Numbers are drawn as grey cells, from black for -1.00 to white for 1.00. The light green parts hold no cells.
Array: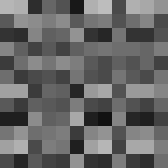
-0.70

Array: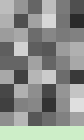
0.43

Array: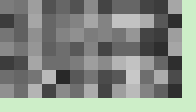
-0.14

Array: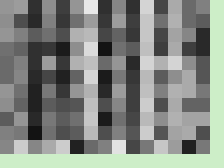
0.60

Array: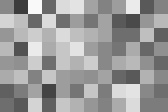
-0.30

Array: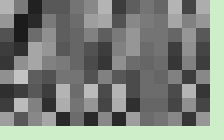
-0.31
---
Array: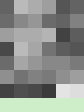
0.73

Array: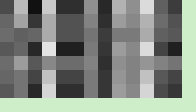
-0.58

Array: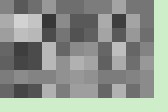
0.09

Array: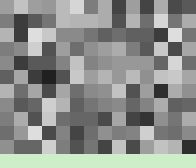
-0.64

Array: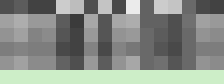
0.09

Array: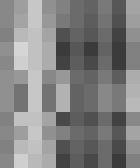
0.01
